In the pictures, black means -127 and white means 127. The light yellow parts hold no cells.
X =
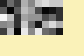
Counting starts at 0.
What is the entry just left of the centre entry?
34
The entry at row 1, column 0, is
-36
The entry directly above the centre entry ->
34
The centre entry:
20
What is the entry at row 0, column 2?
-65
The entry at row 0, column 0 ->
-94
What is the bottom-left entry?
-65
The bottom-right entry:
-106
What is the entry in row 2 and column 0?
118

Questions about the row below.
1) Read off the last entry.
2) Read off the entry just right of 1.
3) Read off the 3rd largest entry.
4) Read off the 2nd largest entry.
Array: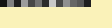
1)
-96
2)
-96
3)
16
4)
28

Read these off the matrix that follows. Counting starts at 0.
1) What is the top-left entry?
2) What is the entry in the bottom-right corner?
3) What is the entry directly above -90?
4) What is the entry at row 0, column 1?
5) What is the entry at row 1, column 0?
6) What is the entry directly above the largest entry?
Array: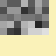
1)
7
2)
95
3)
-20
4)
-36
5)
-48
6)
-36

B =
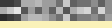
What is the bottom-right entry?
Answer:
29
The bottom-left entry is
-83
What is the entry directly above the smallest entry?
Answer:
44
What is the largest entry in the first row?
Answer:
72
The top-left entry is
-69
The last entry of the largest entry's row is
13
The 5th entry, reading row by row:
44
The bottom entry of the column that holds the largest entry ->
-54
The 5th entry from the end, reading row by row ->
-1

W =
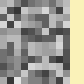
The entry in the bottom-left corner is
43
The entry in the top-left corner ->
43
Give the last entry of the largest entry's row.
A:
71
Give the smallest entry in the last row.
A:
-73
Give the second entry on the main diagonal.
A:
-46
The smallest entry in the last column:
-59
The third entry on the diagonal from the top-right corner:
58
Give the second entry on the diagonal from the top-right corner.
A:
-59
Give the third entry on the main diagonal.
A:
-30
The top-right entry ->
58
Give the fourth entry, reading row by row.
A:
-46
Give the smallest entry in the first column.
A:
-46
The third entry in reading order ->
1
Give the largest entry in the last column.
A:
85
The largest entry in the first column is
85
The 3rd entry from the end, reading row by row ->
15
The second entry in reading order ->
58
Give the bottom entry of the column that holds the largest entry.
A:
99
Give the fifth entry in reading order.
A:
-14

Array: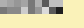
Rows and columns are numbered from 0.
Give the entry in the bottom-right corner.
-96
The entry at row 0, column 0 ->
48
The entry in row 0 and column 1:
36
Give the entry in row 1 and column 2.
9

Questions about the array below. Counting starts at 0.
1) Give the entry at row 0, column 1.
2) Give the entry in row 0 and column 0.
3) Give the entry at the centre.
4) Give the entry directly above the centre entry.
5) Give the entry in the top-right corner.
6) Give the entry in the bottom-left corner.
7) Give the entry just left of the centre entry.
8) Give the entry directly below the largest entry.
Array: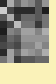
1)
45
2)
-85
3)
33
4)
-11
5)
20
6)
-11
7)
-11
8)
-39

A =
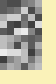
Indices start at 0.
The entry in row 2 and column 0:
47
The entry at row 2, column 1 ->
78
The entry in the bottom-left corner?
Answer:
5
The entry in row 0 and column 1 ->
-51
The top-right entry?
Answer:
47
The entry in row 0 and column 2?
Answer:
-51
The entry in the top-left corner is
-35
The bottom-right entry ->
62
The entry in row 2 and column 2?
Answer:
78
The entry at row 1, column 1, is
-21
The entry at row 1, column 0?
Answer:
-35

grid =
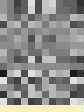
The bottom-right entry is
82
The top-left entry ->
24
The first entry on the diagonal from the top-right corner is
-76
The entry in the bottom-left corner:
96
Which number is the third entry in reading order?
-63
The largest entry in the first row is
96
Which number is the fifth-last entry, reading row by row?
-49
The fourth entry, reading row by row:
-33
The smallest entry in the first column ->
-101
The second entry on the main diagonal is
-2
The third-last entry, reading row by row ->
-33

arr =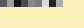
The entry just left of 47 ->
-90
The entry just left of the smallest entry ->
32

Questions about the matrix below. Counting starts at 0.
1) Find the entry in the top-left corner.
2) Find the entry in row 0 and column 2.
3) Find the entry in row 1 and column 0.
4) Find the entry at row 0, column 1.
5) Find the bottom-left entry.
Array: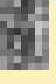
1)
-1
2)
39
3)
-27
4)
-13
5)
27

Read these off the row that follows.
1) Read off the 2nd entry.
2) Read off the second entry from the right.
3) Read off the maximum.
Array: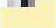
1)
70
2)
-92
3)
123

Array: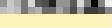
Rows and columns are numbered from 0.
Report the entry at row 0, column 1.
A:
73
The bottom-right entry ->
4
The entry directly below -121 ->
-66
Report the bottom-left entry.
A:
61
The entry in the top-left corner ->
20
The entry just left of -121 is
-8

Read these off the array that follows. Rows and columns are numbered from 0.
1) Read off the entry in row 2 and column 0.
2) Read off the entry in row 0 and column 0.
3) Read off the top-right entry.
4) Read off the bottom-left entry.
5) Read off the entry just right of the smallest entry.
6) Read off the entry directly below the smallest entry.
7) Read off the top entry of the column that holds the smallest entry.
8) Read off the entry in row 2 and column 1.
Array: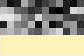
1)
101
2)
-25
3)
-54
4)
43
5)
-96
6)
15
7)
15
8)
101

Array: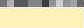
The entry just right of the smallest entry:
20
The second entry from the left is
48
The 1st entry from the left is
-9
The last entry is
-24

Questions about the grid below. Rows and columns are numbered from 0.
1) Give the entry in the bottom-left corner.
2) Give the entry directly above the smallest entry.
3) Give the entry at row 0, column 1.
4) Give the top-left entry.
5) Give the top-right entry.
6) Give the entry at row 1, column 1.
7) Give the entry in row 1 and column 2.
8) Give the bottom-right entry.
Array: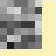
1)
42
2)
69
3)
26
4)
42
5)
82
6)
69
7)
82
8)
-3
